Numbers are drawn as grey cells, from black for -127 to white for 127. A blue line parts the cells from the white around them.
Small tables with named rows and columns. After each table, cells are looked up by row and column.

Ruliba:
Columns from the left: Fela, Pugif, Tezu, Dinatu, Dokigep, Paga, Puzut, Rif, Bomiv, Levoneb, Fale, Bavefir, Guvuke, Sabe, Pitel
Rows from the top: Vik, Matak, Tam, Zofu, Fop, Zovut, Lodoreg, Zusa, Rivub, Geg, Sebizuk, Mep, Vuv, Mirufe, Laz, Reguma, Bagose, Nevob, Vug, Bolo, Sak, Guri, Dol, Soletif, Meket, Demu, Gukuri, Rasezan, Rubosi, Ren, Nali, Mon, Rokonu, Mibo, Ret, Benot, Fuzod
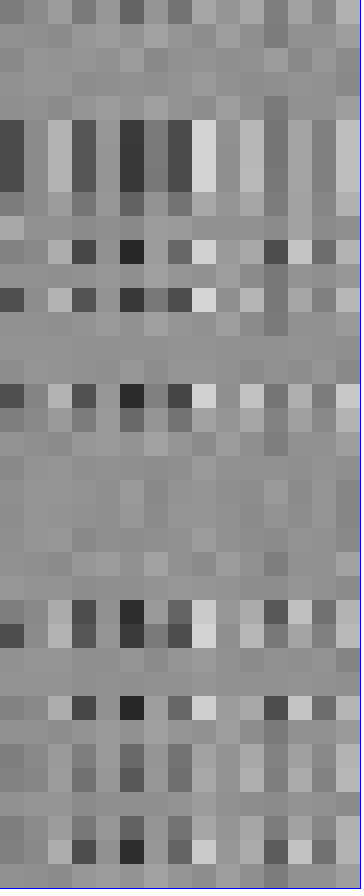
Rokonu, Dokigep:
24
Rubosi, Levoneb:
17
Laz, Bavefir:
18
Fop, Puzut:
32
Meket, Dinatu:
13
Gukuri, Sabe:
0
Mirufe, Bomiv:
17
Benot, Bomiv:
75
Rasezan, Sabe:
19
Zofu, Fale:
13
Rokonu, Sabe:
2
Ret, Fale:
39
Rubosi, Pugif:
19
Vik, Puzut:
21
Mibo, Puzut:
14
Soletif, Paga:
17
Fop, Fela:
14
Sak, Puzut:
9

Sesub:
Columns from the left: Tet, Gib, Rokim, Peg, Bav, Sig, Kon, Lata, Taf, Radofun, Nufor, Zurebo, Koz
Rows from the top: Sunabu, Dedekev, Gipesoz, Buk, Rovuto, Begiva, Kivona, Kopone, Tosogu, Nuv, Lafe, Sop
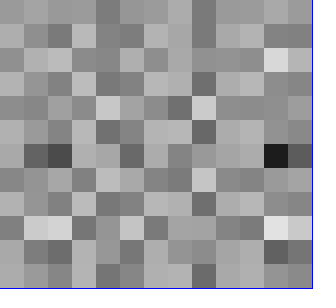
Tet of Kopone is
7
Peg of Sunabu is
27
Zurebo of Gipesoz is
88
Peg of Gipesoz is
11
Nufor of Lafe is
46
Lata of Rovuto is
-15
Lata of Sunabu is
44
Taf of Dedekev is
-5
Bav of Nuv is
21
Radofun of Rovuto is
14
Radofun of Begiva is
44
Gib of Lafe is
-2
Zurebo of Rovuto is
15

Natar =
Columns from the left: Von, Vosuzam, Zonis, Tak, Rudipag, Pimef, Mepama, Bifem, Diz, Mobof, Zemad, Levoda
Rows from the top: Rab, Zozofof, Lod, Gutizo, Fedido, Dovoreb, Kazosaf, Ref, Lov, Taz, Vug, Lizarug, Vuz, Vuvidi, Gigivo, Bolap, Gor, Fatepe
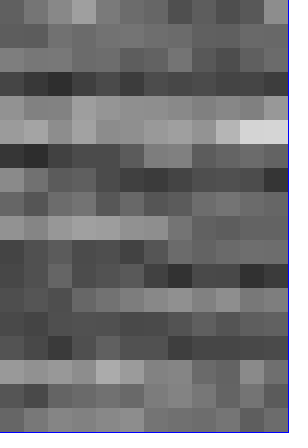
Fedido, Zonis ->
2
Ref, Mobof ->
-47
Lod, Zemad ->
-32
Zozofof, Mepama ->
-17
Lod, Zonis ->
-7
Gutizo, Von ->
-58
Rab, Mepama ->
-25
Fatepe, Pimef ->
13
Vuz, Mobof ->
14
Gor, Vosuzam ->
-54

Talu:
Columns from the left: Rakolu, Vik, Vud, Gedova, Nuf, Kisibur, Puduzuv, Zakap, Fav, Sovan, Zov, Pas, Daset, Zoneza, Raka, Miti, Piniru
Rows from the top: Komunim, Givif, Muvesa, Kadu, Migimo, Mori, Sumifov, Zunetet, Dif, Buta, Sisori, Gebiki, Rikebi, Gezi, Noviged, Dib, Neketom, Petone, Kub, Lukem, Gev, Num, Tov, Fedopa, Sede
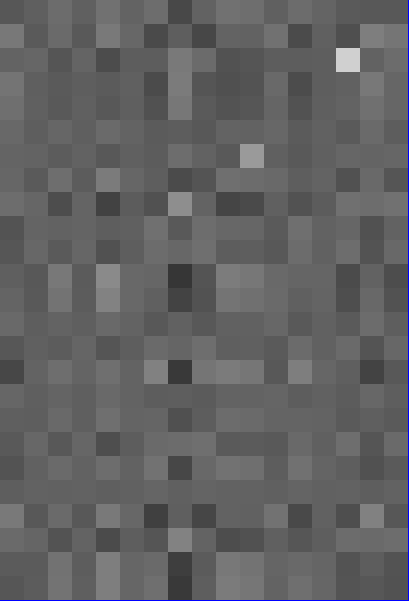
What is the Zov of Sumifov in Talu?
26
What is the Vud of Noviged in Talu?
-35
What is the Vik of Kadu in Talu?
-32
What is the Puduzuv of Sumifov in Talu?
-35
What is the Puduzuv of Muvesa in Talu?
-34
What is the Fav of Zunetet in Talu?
-43
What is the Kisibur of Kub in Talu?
-34
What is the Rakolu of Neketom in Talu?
-25
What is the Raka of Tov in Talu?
-19
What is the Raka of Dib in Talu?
-32
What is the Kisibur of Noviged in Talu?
-33
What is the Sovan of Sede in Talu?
-4
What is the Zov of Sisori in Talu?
-33
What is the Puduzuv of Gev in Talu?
-26
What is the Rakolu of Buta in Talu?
-44
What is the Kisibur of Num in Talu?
-24
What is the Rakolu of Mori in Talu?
-23
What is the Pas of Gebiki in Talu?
-22

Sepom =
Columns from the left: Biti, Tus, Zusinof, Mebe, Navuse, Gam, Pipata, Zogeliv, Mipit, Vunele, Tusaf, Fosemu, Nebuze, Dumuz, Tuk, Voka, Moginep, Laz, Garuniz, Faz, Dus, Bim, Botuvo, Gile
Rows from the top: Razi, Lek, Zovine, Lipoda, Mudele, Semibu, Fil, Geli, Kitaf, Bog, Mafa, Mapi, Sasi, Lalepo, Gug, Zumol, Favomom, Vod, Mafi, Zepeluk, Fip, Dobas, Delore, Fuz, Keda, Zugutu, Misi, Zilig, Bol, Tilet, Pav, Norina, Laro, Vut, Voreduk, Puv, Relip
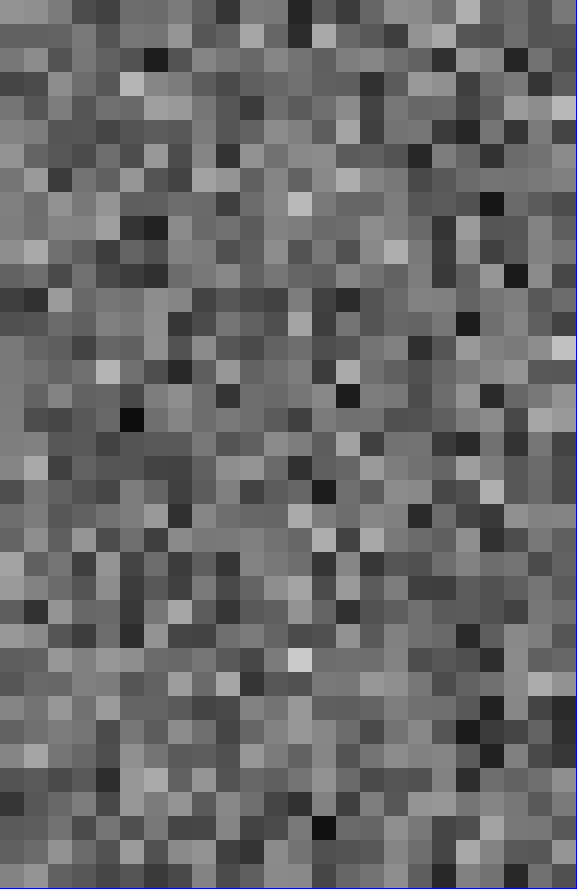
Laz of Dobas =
-85
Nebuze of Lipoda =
-14
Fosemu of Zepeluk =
-21
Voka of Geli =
3
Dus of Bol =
-15
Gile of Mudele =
56
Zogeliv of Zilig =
-23
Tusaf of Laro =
-24
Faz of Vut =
-10
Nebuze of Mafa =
-44
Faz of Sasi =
-28
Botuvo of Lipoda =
-74
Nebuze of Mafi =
-2
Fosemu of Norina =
-4
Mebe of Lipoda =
-18

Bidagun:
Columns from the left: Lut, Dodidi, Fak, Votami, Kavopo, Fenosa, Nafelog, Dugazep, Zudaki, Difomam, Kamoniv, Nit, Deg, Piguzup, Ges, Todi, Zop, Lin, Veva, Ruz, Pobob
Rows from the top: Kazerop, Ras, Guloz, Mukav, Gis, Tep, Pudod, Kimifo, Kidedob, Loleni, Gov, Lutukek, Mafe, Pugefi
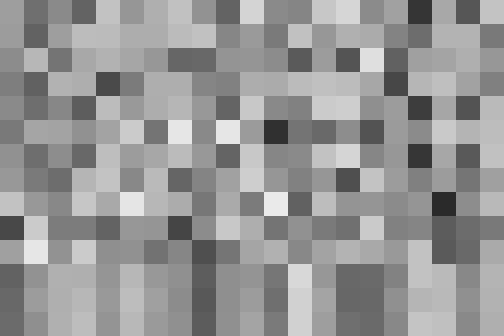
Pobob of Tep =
61
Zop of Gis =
28
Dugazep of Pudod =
59
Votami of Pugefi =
61
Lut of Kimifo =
24
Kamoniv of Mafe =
28

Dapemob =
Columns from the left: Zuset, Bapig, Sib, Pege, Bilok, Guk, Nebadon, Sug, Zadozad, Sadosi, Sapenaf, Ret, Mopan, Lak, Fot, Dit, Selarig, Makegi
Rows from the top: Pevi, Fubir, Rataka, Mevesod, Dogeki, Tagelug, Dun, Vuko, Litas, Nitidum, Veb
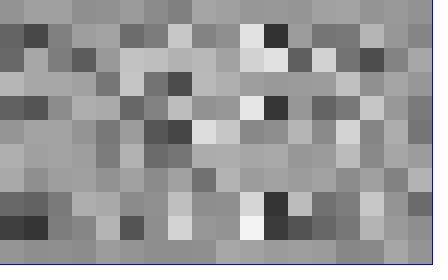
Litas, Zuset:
-23
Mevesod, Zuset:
54
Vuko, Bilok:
18
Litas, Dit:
71
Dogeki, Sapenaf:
102
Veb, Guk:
20
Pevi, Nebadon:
11
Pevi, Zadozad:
37
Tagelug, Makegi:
-10
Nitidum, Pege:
6
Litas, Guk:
11
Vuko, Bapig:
15
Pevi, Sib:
31
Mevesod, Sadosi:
47
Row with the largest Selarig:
Tagelug

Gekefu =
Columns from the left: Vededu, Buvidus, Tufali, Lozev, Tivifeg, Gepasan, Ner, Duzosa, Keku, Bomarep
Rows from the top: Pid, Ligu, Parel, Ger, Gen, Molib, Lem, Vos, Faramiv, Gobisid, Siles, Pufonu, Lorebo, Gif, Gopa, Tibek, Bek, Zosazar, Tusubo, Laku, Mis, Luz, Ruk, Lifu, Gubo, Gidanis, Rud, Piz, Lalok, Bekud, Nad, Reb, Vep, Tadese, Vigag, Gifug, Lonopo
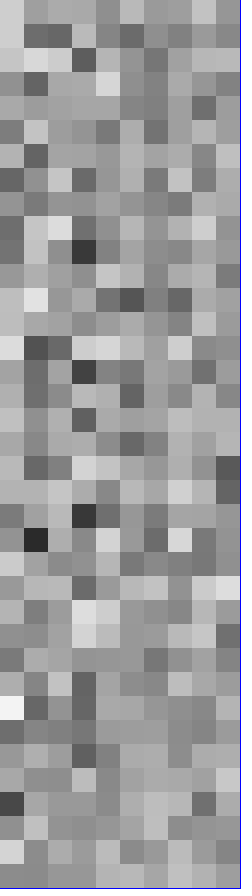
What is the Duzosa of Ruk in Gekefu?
87
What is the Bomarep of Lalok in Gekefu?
28
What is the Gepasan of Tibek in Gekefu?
-7
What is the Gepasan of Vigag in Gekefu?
36
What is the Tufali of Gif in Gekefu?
34
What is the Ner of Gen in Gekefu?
0
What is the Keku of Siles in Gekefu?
38
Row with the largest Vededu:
Bekud

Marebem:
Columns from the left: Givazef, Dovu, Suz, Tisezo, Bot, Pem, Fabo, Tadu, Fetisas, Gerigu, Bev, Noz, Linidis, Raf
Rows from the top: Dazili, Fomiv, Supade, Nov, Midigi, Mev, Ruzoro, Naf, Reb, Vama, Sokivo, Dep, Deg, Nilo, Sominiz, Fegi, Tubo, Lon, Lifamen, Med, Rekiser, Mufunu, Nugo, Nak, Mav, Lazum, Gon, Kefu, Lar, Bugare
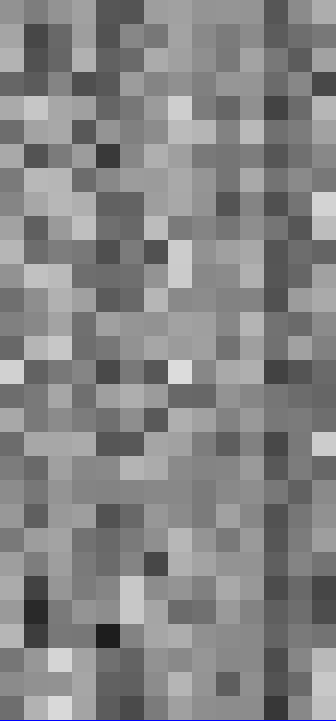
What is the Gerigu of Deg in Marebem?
2
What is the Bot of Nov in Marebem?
-39
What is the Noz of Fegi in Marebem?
-61
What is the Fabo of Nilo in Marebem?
18
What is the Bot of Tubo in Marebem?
31
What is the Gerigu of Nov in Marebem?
22
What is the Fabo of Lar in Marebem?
12
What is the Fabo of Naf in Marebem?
27
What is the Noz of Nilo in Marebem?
-13
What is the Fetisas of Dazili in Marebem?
20
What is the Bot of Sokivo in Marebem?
-48
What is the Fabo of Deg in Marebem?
54
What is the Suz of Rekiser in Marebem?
20
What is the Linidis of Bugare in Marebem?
8
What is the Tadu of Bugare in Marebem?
32
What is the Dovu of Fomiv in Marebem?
-56
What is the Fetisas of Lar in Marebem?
20
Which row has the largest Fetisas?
Mev

